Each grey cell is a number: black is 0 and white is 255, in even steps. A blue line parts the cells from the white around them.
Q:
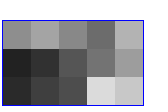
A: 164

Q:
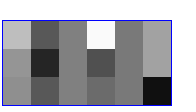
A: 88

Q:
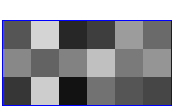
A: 212

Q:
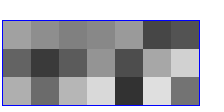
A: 142

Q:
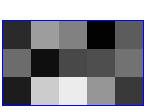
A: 157

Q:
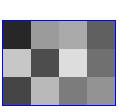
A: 155

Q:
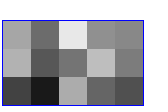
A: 108

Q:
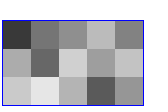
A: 117

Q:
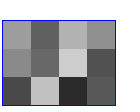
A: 96

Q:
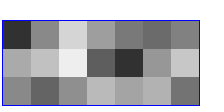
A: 137
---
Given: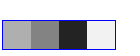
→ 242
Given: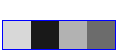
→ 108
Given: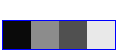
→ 233
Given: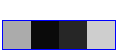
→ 206
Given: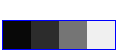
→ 240
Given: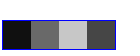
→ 70
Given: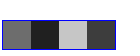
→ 61
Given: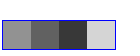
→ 213
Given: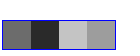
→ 157
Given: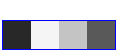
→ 89
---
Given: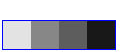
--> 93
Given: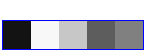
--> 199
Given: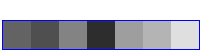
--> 131
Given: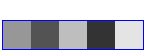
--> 190
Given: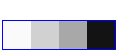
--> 168
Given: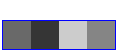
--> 204
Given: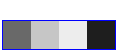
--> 237
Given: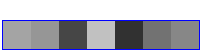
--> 70
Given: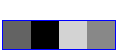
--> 211
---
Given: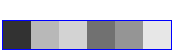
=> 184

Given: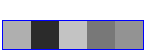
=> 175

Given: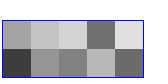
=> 61

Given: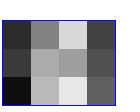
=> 80

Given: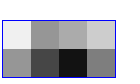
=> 205

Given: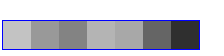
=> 131

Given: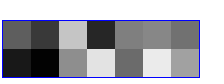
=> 142

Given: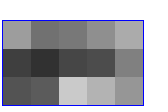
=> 83

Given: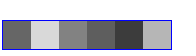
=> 217

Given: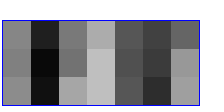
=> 166
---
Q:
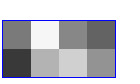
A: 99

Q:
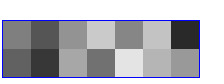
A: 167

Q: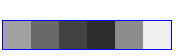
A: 105

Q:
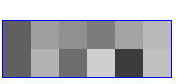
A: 178

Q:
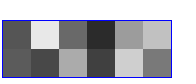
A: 72

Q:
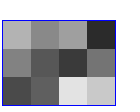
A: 116

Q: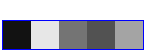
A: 18

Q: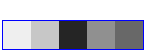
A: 239

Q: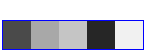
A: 74
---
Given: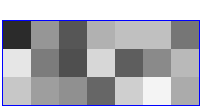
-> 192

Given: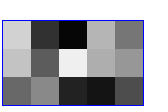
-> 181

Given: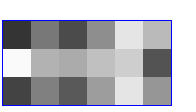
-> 229

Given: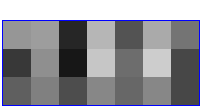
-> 170

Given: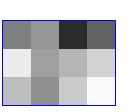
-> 43

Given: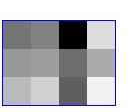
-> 0

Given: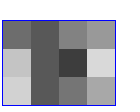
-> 130

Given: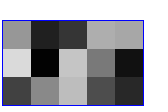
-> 174

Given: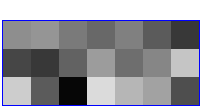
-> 91
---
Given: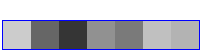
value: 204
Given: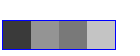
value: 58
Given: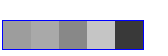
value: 157
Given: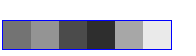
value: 115
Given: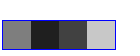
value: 126
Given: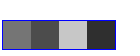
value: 117
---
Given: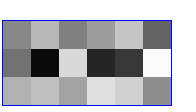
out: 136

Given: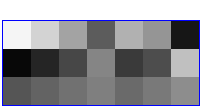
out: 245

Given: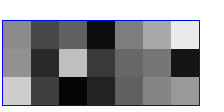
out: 139

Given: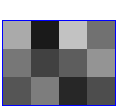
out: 170

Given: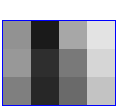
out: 146

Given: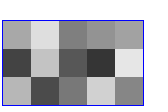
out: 168

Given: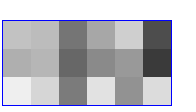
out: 194

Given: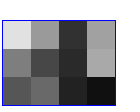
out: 225
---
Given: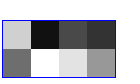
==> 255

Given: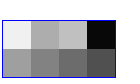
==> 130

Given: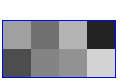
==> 132

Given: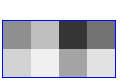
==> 240

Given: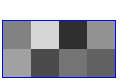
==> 75

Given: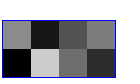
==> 204
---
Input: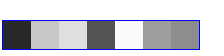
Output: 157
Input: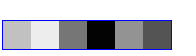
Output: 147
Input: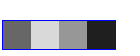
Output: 151
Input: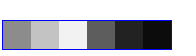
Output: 34
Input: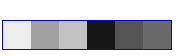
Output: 84
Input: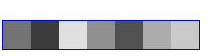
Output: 172
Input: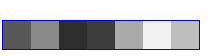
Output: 241
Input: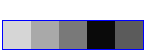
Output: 10
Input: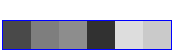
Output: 221
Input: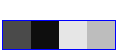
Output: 230
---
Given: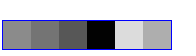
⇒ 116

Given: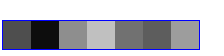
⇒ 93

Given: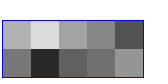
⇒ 96

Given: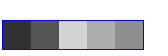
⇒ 142

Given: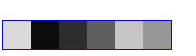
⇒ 95

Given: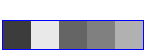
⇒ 128

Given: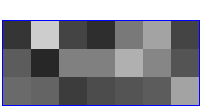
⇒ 53

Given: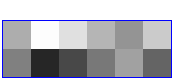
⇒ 100
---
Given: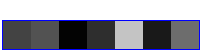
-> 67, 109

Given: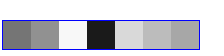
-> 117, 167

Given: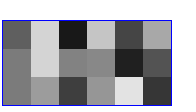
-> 95, 54

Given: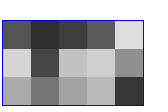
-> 84, 54

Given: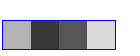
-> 180, 218

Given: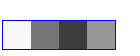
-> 248, 151
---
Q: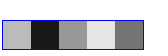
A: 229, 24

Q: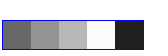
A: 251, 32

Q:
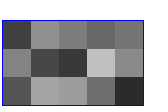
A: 192, 43

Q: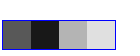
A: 224, 24

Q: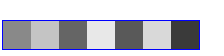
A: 232, 58

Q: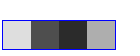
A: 222, 43

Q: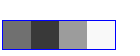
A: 249, 57

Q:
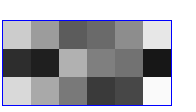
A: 250, 23

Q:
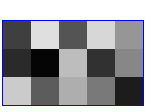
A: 223, 5

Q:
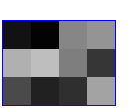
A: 190, 3
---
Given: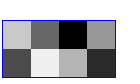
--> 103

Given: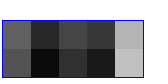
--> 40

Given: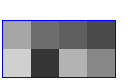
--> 109

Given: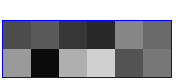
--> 89

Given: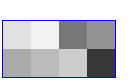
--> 242

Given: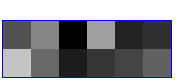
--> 134
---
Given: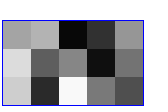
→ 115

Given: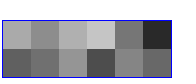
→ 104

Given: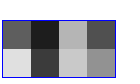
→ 146

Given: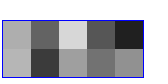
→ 145

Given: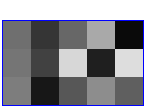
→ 221

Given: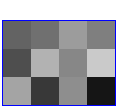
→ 202
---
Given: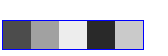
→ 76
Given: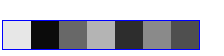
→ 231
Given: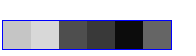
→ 197
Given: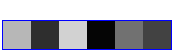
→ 183
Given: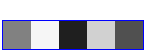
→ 129
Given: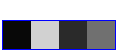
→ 8
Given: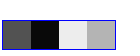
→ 82
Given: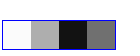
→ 251
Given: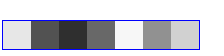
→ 231
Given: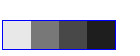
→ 232
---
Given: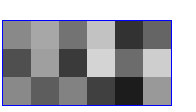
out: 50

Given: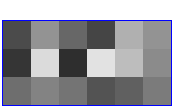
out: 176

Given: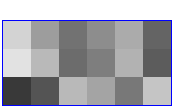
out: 171

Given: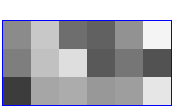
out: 146

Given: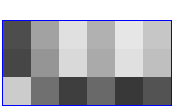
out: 230

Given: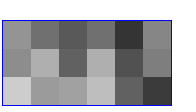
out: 52

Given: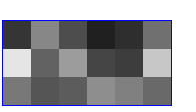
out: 46
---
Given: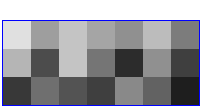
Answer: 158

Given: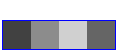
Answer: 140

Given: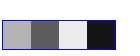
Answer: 93

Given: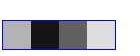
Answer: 21

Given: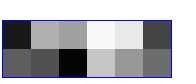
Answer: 175

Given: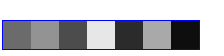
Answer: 147

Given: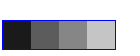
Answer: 92

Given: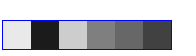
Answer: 27
